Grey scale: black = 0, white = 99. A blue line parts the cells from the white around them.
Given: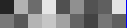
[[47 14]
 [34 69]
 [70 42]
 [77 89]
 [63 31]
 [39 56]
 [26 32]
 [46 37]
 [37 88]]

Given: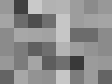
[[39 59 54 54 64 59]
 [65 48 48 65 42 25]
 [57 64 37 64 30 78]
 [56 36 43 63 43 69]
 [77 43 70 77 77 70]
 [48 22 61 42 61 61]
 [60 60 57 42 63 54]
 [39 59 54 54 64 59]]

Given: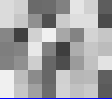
[[93 93 50 49 52 85 85]
 [77 73 56 51 25 77 81]
 [62 54 80 90 81 56 41]
 [42 40 40 50 93 31 42]
 [82 81 30 24 65 79 50]
 [75 71 60 67 51 86 89]
 [78 72 75 77 82 86 81]
 [35 37 88 73 77 29 36]]

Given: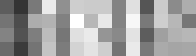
[[41 51 45 36]
 [23 32 30 20]
 [45 49 67 47]
 [76 73 69 91]
 [48 46 50 56]
 [82 87 99 80]
 [88 91 71 79]
 [80 58 90 79]
 [45 53 51 51]
 [91 88 96 87]
 [47 36 47 33]
 [66 62 80 79]
 [64 69 71 54]
 [65 71 46 67]]

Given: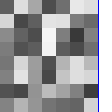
[[51 32 50 46 48 54 83 37]
 [70 28 88 83 32 38 28 86]
 [58 57 60 61 36 30 37 65]
 [45 73 28 31 94 95 88 30]
 [41 63 76 70 36 49 87 43]
 [39 50 86 86 29 22 48 90]
 [82 24 83 72 43 50 41 86]]

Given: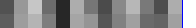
[[36 32]
 [61 59]
 [70 77]
 [49 42]
 [15 15]
 [64 67]
 [58 46]
 [33 29]
 [50 53]
 [62 71]
 [41 47]
 [39 30]
 [62 67]]

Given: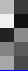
[[65 51 13 93 73]
 [28 35 54  7 22]]
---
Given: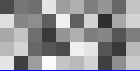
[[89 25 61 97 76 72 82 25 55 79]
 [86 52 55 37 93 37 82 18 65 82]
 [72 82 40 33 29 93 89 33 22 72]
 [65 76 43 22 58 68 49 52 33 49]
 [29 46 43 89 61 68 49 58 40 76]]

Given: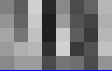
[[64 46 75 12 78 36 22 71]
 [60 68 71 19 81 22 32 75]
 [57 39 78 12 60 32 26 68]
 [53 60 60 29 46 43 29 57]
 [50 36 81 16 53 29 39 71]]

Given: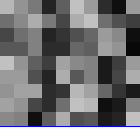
[[75 57 37 24 63 53 50 10 24 60]
 [71 57 47 14 37 75 60 17  6 60]
 [63 57 27 17 43 75 71  6 10 50]
 [60 60 31 14 67 34 50 10 27 67]
 [57 63 63 17 20 71 63 40 20 10]
 [53 50  6 37 67 31 34 10 14 75]
 [43 53 67 47 27 67 75 43 31 24]
 [34 34 50 17 17 40 37 63 57  3]
 [27 43 50 14 20 31 40 60 53  6]]

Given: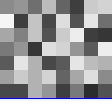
[[95 24 76 28 86 32 89 43]
 [65 50 76 32 79 92 24 21]
 [62 79 69 82 39 65 86 54]
 [54 58 43 73 39 24 79 82]
 [47 58 21 86 82 58 35 92]
 [35 89 69 28 35 89 73 69]
 [28 28 69 58 24 47 17 32]]

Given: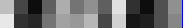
[[90 19 15 45 63 59 71 27 81  9 12 31 52]
 [74 27  5 37 67 45 56 37 87 19  5 31 56]]

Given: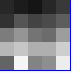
[[71 77 68 68 80]
 [48 58 45 42 61]
 [39 95 51 55 92]
 [19 33 26 29 36]
 [15 11  8 15 22]]
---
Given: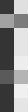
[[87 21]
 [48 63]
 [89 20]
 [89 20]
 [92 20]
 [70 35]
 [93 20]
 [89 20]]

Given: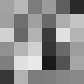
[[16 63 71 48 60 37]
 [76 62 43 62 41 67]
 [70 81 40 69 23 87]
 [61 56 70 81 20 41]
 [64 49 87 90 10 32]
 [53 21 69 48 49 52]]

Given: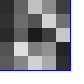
[[24 17 39 75 54]
 [44 19 42 32 82]
 [77 16 37 10 24]
 [14 32 86 49 56]
 [18 35 52 81 66]]

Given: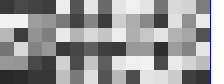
[[48 22 28 26 24 92 33 89 41 89 93 88 45 84 82]
 [91 94 94 61 58 47 26 52 23 80 67 53 23 87 56]
 [32 71 24 57 49 90 70 84 76 92 68 77 88 69 65]
 [89 45 84 51 59 22 27 37 25 23 59 59 18 61 51]
 [73 59 58 28 22 81 29 76 36 89 93 94 29 91 82]
 [20 16 17 21 21 74 47 86 33 71 30 88 87 79 25]]

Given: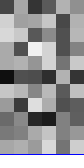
[[56 27 65 20 35 69]
 [69 81 62 64 77 28]
 [71 84 78 34 54 31]
 [51 66 31 93 82 31]
 [78 66 69 58 82 45]
 [20  6 31 30 18 69]
 [74 77 71 52 72 35]
 [36 60 23 86 67 31]
 [37 41 53 15 11 50]
 [59 47 50 66 76 50]
 [80 65 68 60 84 45]]

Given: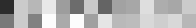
[[79 17 79 71 90 61 42 78 39 63 65 86 67 65]
 [71 47 79 50 98 66 98 62 89 72 73 84 80 84]]

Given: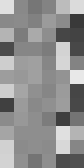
[[85 87 53 46 51 73]
 [22 53 54 50 60 54]
 [26 70 48 66 55 27]
 [28 29 52 52 48 82]
 [51 80 61 62 52 83]
 [90 61 59 62 54 57]
 [27 80 64 56 52 60]
 [28 25 60 53 56 61]
 [45 54 59 55 48 24]
 [70 64 55 55 55 87]
 [52 81 54 55 54 84]
 [31 82 56 45 55 29]]

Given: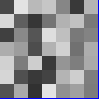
[[70 28 88 72 77 52 22]
 [47 84 37 21 45 69 75]
 [51 25 53 33 86 74 47]
 [67 67 61 30 69 81 44]
 [66 81 48 80 22 58 49]
 [49 83 31 22 26 70 80]
 [48 32 66 19 88 56 62]]
